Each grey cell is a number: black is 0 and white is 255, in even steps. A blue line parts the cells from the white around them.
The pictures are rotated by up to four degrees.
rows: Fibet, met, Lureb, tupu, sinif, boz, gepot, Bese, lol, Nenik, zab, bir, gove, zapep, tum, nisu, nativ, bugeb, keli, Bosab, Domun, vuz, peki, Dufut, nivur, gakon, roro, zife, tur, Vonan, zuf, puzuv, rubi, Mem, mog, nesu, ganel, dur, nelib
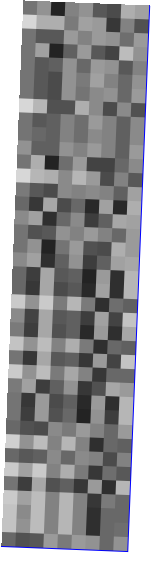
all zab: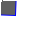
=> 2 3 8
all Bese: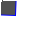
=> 3 4 9

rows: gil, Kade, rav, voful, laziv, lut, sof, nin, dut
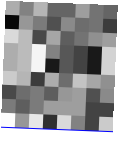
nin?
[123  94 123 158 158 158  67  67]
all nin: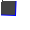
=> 7 8
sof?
[ 73 109 123  94 151 158  80 138]
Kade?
[  7 151 123  80 138 109 115  60]

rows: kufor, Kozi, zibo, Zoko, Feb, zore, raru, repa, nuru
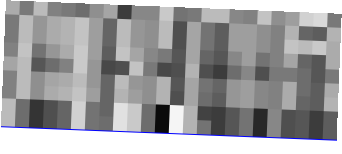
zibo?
[121 187 150 171 179 195 158 101 187 150 143 187  79 165 115  93 158 158
 143 129 195 187 201 171]
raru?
[129 187 143 171 179 195 158 101 179 158 143 179  79 165 109  93 150 158
 135 129 171 101  93 179]
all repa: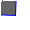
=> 5 8
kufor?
[171 121 187 129 121 109 143 165  60 135 135 201 115 121 187 187 135 129
 195 143 158 209 217 121]

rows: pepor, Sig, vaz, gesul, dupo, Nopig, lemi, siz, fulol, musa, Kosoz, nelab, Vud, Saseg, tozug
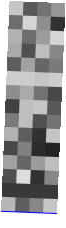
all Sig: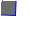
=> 1
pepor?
[197  88 115 150]
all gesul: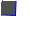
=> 2
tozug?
[183  94 135 197]
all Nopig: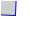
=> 1 2 4
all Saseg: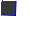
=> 1 2 3 4

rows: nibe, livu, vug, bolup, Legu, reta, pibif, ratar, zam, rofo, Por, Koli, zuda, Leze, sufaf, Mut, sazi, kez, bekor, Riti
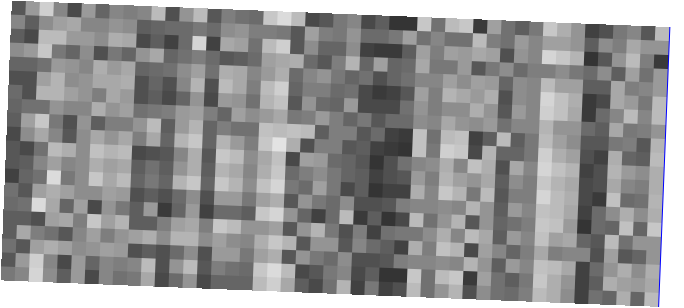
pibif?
[107  80 180 180 160 148 126 168 154  80  94  73 101 148  73 154 148 113
 180 193  87 148 107 101 154  73  73  73 113 148 126 141 141 174 148  87
 154 134 207 193 168  58 107 134 187 134 187]
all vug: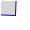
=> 14 39
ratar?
[101 113 113 148 134 134 174 148 160 113 120 126 154 160 126 101 160 141
 154 168 120 126 154 126 101 120  87 107 107 141 134 168 148 141 154 113
 134 134 180 148 148 107  94 168 120 126 148]
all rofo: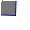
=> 31 38
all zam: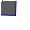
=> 1 7 12 23 35 37

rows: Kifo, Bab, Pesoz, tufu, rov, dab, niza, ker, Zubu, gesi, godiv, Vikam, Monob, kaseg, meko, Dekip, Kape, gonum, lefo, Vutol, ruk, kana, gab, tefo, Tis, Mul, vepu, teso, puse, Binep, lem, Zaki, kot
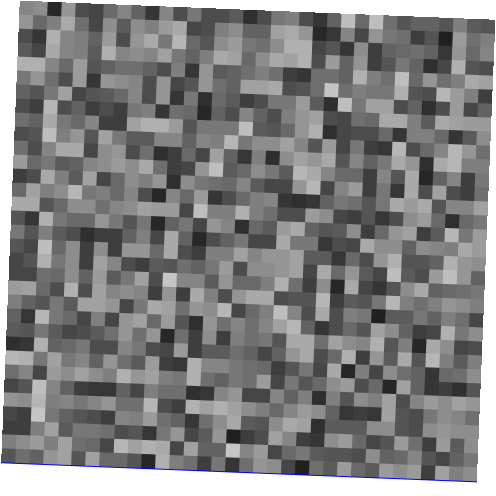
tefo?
[ 91  85 119  91  70  77  91 111 149 111 149  39 111  62 141  62 127 111
 119  85 169 169 111 161 141 133 176  85 127  39 169 141  70  77]
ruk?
[155 161 105  77 176  77 161 133 141 133  62 149  62 169 127  77 149 169
 169  77  85  85 182  62  91  85 119 182 127 111 127 149 141 127]
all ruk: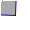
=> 14 18 19
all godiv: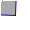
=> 4 5 23 28 31
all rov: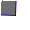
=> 8 9 17 19 22 23 27 31
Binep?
[ 70  62 197 119  98  85  77  62 133 127 155 111  98  54 111 141 169  91
  85 141 169 161  47  91  91  91 141 141  85  77 141 149 141 141]

